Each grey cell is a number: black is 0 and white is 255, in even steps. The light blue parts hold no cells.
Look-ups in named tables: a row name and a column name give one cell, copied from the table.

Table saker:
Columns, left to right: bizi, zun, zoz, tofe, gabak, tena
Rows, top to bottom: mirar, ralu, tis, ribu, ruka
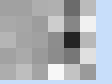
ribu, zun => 170
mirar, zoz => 174
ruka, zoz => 164
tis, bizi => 181
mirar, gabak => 107
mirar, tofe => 176
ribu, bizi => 162
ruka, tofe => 247
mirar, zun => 161
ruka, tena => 154
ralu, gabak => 134
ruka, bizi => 173
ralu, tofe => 205
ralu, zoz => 157
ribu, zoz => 154
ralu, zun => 166
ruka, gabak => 195
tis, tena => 184

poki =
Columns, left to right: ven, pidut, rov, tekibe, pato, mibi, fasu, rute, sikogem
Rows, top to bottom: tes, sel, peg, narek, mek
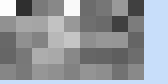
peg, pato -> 197
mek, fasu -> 142
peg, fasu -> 151
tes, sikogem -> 64
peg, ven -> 104
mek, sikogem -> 137
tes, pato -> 249
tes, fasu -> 118
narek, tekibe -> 169
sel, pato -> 152
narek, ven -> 102
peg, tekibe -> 184
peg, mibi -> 143
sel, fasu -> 106
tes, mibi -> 108
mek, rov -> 150
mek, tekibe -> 144
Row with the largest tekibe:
sel

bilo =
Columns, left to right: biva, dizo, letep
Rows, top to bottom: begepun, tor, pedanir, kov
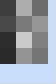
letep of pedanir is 128
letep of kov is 117
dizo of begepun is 173
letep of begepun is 108
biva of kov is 42
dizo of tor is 122
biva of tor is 73
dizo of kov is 148
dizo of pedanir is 202
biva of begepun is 62
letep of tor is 150
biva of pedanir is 45

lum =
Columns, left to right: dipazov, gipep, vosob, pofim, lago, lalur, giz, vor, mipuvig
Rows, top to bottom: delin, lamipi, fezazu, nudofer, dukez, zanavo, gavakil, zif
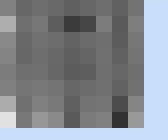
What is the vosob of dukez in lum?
112
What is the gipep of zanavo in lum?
117
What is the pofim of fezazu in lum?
109
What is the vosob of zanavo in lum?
120
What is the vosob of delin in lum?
110
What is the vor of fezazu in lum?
92

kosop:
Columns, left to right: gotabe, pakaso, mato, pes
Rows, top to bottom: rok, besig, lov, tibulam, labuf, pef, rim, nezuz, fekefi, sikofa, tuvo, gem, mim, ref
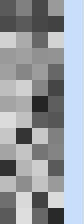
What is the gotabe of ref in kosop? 89
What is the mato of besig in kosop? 70
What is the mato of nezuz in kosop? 95
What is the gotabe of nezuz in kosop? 219
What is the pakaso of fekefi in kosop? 52
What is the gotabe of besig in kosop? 74
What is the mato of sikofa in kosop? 117
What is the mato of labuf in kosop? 155
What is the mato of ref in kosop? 102
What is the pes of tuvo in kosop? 89
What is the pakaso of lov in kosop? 171
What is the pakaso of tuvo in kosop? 181
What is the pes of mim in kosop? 219
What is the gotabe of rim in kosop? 165
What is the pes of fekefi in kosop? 128
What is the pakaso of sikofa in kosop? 195
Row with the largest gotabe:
nezuz

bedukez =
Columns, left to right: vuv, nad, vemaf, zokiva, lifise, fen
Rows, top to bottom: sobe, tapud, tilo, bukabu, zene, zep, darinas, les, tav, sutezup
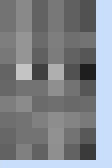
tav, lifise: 116
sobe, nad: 136
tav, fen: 87
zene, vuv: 101
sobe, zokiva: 119
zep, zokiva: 143
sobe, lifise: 97
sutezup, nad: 128
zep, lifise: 115
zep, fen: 86

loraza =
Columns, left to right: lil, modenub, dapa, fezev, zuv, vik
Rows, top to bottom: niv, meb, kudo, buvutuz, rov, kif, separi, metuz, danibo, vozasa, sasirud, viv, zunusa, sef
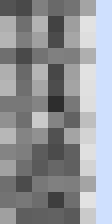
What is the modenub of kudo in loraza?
124
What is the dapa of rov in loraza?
179
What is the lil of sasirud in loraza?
162
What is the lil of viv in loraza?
111
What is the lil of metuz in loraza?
143
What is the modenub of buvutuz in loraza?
72
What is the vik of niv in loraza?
164
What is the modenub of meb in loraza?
110
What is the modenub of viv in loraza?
74
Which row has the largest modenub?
danibo

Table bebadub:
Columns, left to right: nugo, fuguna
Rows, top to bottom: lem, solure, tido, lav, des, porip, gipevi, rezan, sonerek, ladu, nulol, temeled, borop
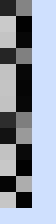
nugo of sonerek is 18
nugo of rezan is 46
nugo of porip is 196
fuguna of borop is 3
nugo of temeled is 5
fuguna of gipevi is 7
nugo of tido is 195
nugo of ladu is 193
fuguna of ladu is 9
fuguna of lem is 132
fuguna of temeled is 170
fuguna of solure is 0
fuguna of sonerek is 154
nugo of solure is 202
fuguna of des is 7
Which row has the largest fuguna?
temeled

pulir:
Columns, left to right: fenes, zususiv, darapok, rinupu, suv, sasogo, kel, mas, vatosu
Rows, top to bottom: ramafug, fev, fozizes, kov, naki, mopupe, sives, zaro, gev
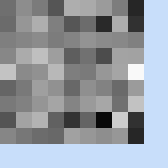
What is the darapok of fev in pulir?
174
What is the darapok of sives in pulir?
149
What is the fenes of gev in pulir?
134
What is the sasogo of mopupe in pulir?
143
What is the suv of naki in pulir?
126
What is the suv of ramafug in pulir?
174
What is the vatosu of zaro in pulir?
49
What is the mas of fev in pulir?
173
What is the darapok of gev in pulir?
108
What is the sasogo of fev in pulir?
108
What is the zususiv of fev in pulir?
150
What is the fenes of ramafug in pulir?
111
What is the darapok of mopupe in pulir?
159
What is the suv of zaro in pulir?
51
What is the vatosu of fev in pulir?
49
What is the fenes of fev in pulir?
107

